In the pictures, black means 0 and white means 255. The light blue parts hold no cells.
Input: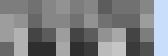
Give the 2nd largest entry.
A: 187
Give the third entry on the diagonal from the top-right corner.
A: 168
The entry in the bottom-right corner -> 80
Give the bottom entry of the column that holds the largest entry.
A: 197
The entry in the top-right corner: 134
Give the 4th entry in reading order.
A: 134
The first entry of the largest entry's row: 103
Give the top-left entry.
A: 125
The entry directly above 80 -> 125
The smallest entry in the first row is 92
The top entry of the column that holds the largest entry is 113
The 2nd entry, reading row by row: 125
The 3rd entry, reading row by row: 113

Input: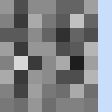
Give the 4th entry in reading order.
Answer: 139
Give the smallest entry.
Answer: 29
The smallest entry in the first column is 90
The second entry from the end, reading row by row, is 129
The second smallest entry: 48
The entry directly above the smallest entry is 90
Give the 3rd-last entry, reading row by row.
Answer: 129
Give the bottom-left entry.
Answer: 120
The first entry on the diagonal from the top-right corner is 159
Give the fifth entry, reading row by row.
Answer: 100
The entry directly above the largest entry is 58
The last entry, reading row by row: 120
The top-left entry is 150
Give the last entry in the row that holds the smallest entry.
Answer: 159
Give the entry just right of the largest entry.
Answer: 58
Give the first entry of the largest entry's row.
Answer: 129
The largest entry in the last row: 150

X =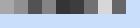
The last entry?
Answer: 102
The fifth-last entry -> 52
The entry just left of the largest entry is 113
